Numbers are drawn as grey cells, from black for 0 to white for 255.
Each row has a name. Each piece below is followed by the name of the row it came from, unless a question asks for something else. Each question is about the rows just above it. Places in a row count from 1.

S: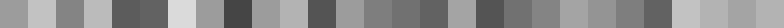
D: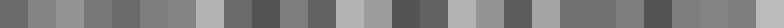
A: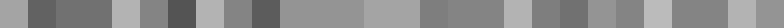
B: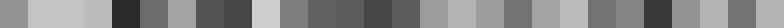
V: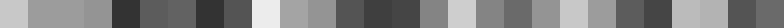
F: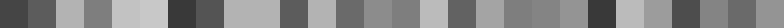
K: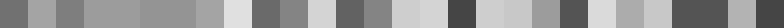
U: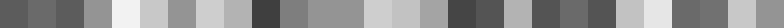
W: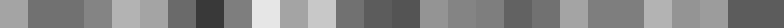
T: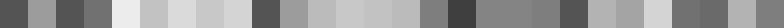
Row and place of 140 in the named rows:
F, 14
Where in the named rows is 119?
D, 4
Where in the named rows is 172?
K, 23
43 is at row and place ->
B, 5
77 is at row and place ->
F, 25

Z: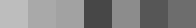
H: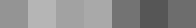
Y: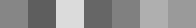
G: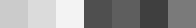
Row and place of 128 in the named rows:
Y, 5
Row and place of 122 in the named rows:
G, 7
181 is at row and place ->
H, 2
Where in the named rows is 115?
H, 5
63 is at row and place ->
G, 6
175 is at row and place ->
Y, 6
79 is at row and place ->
G, 4

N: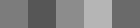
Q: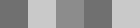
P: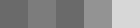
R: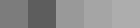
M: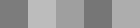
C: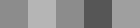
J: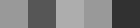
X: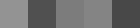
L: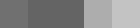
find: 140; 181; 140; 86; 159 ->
C
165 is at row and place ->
R, 4
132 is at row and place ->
X, 4

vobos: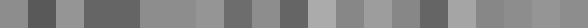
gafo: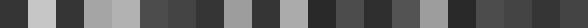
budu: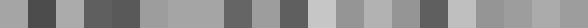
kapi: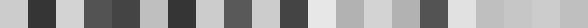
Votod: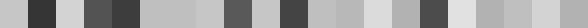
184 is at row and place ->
Votod, 13
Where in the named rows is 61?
Votod, 5
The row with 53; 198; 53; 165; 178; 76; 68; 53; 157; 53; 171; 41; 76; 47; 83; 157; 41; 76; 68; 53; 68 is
gafo

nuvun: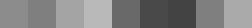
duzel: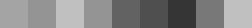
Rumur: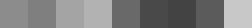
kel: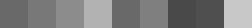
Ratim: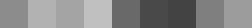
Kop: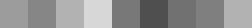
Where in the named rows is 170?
nuvun, 9
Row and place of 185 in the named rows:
nuvun, 4
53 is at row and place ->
duzel, 7
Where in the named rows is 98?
duzel, 5

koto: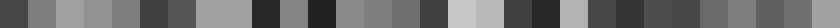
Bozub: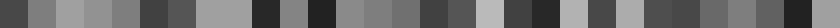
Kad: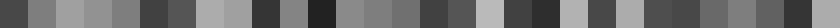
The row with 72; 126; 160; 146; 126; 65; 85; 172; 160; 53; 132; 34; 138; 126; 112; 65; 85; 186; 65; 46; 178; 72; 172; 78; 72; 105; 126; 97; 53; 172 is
Kad
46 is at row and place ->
Kad, 20

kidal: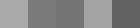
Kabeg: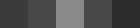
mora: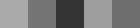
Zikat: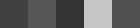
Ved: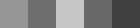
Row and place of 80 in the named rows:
Zikat, 5
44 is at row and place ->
Kabeg, 5
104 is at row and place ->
Ved, 4
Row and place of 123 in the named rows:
kidal, 2
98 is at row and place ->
kidal, 5
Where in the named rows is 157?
mora, 4

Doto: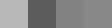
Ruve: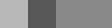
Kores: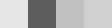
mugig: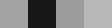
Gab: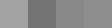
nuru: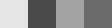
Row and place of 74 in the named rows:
nuru, 2
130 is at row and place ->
Doto, 3
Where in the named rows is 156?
mugig, 3
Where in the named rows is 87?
Ruve, 2

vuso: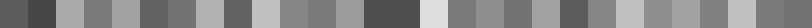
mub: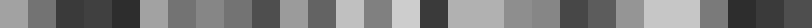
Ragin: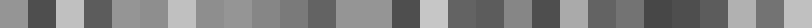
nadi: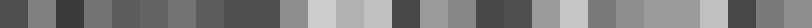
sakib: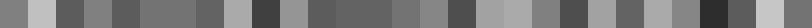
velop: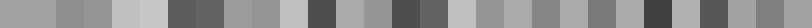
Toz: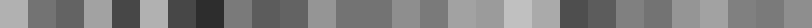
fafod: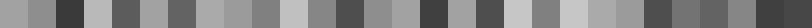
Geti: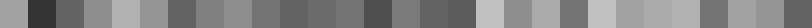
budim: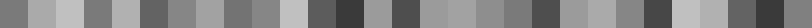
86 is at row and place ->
velop, 26
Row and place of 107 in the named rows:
Geti, 12
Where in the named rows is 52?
Geti, 2
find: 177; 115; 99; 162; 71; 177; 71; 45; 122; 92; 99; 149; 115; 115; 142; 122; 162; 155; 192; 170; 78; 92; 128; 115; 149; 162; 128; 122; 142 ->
Toz
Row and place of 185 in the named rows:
fafod, 4

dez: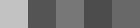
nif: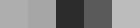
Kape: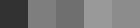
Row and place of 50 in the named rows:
Kape, 1
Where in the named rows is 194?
dez, 1
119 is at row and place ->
dez, 3
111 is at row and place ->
Kape, 3

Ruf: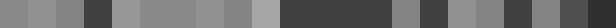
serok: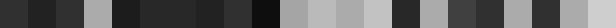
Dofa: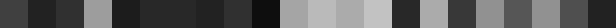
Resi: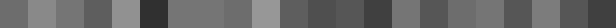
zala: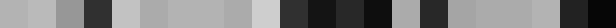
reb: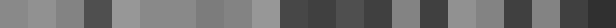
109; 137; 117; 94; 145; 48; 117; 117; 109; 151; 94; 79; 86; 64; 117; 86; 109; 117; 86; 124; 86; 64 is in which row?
Resi
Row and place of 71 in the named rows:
reb, 11
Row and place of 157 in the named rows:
Dofa, 4
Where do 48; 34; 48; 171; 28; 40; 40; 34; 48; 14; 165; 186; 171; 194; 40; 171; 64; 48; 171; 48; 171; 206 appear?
serok
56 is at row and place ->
Dofa, 17

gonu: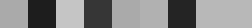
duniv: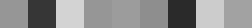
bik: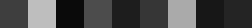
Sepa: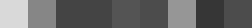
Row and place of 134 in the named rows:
Sepa, 2
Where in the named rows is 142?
duniv, 6
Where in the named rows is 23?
bik, 8
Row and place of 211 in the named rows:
duniv, 3
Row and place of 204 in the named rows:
duniv, 8
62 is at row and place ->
bik, 1
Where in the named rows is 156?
duniv, 5

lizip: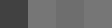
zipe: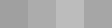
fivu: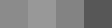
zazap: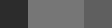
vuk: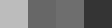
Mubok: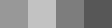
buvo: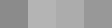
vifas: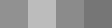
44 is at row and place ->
zazap, 1
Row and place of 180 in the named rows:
buvo, 2
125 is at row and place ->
Mubok, 3
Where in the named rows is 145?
vifas, 1

